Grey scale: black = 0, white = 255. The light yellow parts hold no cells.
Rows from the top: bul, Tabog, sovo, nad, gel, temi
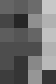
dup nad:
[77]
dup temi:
[53]

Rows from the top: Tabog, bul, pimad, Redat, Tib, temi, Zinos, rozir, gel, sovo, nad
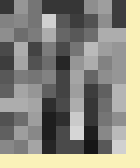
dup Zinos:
[96]
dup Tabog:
[54]
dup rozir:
[173]
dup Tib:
[150]
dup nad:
[74]
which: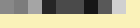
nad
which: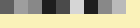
sovo

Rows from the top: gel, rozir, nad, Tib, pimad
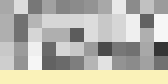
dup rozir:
[214]
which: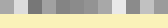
gel
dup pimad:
[147]
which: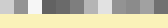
pimad
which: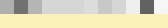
rozir
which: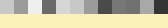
Tib

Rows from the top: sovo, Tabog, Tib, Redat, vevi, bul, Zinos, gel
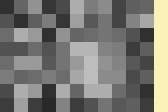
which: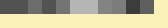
Redat
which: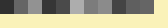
sovo
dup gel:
[60]

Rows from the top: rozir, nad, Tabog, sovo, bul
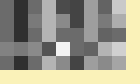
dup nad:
[122]
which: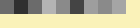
bul
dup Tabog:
[107]
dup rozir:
[107]
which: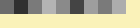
nad

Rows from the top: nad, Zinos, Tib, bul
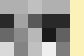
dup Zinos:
[41]
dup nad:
[176]

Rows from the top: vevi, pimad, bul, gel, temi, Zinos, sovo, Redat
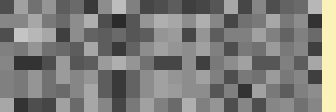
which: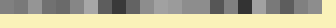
sovo
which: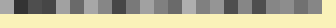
Redat
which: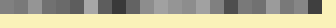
gel
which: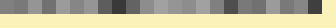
Zinos

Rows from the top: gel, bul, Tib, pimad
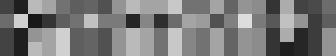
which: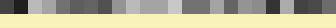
gel
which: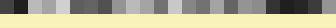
pimad
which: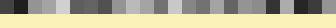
Tib

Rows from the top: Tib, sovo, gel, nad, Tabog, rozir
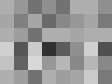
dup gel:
[174]
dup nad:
[208]
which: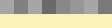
sovo
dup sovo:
[166]
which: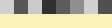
nad

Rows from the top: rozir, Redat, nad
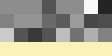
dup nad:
[84]
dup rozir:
[141]
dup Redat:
[148]
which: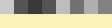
nad
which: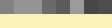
Redat

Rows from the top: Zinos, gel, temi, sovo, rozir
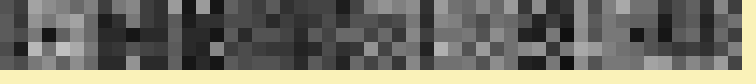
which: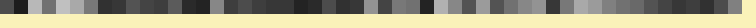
sovo
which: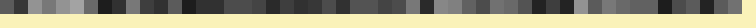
gel
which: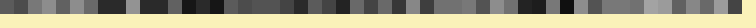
rozir

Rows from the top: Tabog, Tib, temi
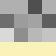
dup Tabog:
[176]
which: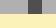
Tabog

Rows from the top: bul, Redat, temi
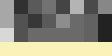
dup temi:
[106]
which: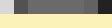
temi

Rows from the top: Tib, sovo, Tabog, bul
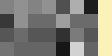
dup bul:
[101]
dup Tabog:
[86]
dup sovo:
[107]
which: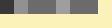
sovo
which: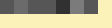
Tabog
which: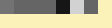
bul

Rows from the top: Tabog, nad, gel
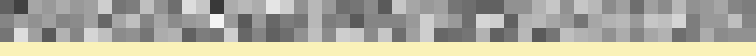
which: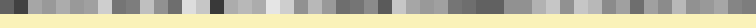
Tabog
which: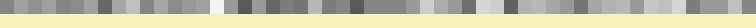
nad
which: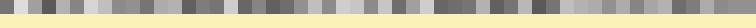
gel

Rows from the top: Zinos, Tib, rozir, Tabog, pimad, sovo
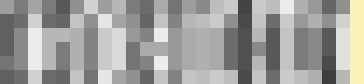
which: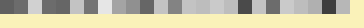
sovo
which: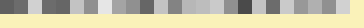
Tib
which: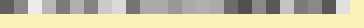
Tabog

